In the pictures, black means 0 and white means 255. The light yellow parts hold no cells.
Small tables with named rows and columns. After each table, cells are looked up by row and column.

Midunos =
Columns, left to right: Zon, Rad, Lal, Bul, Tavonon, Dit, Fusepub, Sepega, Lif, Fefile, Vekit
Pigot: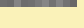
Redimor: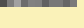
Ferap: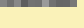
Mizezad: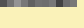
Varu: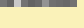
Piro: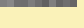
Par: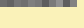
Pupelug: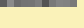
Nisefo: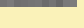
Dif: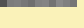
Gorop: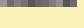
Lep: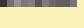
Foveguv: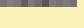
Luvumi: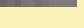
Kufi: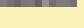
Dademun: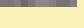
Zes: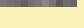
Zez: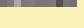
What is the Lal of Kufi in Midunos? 106
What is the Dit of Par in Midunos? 120
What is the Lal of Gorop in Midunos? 129
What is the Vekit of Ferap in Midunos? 120
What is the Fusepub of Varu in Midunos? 147
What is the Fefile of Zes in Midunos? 109
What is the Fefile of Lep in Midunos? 97
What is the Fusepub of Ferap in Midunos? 154
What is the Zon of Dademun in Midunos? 121
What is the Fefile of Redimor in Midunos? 102
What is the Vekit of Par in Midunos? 130
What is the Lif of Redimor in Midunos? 120
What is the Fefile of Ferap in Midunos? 103

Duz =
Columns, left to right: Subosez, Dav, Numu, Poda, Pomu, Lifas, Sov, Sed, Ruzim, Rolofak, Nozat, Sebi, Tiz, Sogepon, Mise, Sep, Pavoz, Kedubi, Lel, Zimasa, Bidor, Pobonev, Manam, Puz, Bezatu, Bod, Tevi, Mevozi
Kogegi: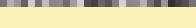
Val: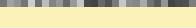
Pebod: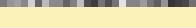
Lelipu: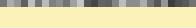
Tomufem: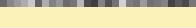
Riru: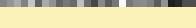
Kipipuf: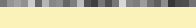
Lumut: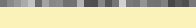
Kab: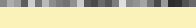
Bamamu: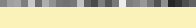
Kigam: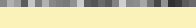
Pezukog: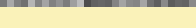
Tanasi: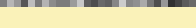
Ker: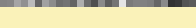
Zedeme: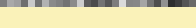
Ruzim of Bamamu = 117
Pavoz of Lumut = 117
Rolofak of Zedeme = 115
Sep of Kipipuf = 80
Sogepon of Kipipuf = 63
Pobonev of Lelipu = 118
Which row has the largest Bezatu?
Pezukog

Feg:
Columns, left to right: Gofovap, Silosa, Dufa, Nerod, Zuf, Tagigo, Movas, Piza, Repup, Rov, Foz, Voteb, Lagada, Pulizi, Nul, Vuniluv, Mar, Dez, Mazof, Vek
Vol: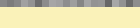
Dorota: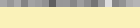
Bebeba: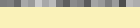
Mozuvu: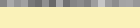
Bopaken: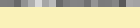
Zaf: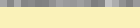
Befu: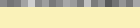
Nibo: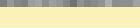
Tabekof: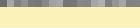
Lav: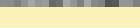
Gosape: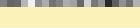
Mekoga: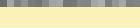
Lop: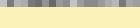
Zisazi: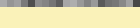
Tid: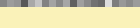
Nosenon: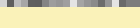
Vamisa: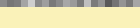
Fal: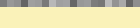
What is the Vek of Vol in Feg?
141
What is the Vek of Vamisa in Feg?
166
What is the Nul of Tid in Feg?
105
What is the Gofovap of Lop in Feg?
194
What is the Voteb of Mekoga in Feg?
134
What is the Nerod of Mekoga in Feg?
146
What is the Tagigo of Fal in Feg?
155
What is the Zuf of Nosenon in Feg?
95
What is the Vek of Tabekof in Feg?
130
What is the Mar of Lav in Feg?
89
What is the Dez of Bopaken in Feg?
89
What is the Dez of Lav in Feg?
148
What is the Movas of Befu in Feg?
158
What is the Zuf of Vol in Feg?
147
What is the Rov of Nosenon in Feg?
159

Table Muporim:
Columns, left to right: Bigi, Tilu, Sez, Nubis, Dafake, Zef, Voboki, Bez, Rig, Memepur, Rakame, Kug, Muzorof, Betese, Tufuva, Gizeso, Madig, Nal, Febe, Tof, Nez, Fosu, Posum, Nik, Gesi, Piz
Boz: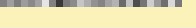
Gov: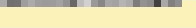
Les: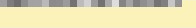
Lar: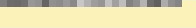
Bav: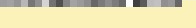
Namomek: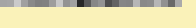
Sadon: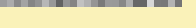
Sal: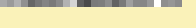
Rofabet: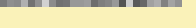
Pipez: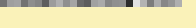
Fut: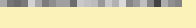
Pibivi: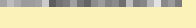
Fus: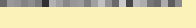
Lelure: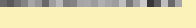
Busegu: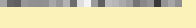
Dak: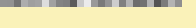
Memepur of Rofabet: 117
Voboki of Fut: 124
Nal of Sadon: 135
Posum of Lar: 96
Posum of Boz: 153
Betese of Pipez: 161
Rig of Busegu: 150
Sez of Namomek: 202
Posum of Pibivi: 226
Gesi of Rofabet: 163
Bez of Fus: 177
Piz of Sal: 139
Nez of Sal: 134
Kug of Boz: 197
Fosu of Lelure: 55
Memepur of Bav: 133
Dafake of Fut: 210
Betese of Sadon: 149
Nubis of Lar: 113

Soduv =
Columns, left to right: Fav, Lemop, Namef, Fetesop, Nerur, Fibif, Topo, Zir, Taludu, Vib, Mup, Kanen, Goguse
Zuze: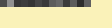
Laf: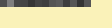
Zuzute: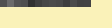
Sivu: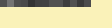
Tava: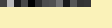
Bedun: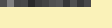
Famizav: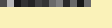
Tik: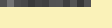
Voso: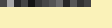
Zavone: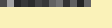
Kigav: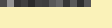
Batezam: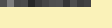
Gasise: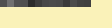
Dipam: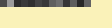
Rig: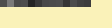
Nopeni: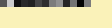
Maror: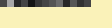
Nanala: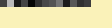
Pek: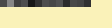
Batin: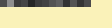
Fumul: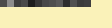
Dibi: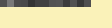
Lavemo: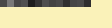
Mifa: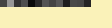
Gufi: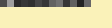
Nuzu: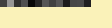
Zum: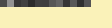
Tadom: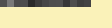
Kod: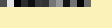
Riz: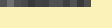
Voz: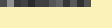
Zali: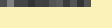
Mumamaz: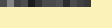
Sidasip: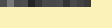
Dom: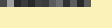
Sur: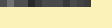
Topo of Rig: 73
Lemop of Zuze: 145
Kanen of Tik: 56
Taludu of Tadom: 79
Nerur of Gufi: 48
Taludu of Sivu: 81
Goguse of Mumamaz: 57
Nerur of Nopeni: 34
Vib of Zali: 60
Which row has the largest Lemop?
Kod

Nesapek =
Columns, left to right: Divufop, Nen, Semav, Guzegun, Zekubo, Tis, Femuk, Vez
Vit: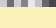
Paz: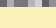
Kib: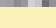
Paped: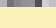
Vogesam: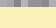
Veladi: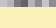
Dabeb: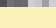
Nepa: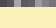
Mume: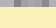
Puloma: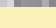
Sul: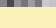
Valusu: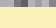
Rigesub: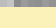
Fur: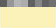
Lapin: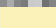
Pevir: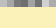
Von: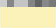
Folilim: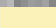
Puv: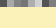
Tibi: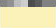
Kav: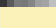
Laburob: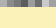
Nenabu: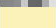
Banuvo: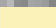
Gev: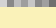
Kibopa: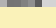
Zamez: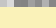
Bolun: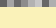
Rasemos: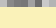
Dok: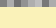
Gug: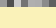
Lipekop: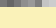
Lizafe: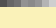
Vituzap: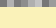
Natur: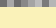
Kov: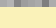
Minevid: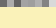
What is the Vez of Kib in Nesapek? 145
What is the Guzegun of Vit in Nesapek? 133
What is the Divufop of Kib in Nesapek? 162
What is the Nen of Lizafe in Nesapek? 103
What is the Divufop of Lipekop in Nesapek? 120
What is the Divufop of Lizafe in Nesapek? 81
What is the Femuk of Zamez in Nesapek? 177
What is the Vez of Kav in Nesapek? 191
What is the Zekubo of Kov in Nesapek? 164
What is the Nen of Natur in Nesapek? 168
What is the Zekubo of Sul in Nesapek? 157
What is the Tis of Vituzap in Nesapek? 195
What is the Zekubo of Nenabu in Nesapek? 103
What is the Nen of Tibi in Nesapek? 145
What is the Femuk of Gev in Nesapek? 159
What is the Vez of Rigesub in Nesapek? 146
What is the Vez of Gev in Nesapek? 111
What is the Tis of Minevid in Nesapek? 176
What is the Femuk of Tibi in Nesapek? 129
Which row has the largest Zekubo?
Vit

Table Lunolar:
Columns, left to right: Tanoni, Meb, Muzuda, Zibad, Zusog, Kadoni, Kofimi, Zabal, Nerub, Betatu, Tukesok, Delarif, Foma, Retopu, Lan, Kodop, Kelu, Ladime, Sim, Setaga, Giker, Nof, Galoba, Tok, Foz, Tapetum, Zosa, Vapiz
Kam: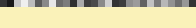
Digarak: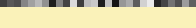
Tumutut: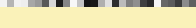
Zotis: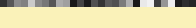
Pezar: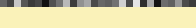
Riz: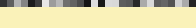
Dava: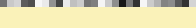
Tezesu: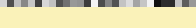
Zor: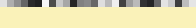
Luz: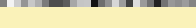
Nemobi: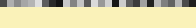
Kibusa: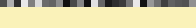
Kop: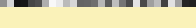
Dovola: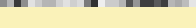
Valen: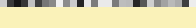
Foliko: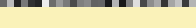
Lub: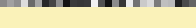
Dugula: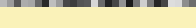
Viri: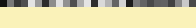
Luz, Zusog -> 199
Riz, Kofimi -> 231
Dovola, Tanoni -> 141
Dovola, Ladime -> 180
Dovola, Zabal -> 180
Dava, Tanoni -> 114
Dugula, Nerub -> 155
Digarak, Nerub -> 129
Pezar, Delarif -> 145
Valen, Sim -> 186
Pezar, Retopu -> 74
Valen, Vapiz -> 237
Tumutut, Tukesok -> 247
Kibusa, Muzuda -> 47
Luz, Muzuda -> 205
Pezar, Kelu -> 114
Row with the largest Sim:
Lub

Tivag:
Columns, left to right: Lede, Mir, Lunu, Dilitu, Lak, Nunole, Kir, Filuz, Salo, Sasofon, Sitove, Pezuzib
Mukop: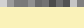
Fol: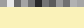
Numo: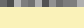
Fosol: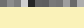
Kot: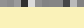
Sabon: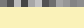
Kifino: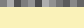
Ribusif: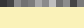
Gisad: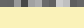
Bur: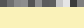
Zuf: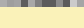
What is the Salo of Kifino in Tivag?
116
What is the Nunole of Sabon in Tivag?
194
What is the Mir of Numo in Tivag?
78
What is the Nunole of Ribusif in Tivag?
169
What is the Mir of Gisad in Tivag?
101
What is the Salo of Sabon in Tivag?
164
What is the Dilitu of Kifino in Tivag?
125
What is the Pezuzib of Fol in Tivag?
166
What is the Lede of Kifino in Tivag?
127
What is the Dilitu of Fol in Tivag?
164

